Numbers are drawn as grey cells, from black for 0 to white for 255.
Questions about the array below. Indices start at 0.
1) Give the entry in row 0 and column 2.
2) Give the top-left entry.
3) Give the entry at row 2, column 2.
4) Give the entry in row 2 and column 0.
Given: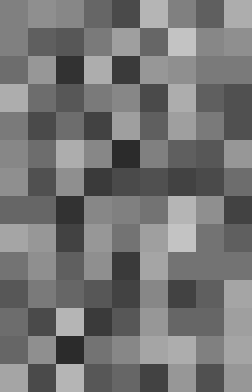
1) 135
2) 128
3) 50
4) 109

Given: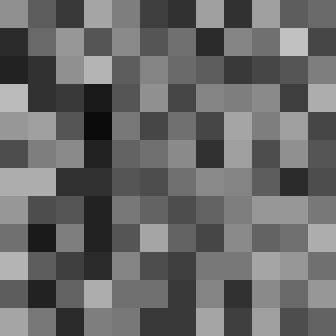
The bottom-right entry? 99
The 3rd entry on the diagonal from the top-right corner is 70
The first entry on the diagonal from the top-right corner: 105
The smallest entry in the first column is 34
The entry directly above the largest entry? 93
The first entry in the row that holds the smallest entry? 151
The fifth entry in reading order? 126
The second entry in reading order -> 93
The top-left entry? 144
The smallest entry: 11
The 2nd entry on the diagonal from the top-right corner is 193
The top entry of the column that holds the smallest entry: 165
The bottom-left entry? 165
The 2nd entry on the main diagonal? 105
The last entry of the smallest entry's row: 70
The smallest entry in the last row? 42
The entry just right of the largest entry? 70
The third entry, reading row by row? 57
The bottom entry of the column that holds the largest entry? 77
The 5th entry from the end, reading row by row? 165
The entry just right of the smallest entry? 120
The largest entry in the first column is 186
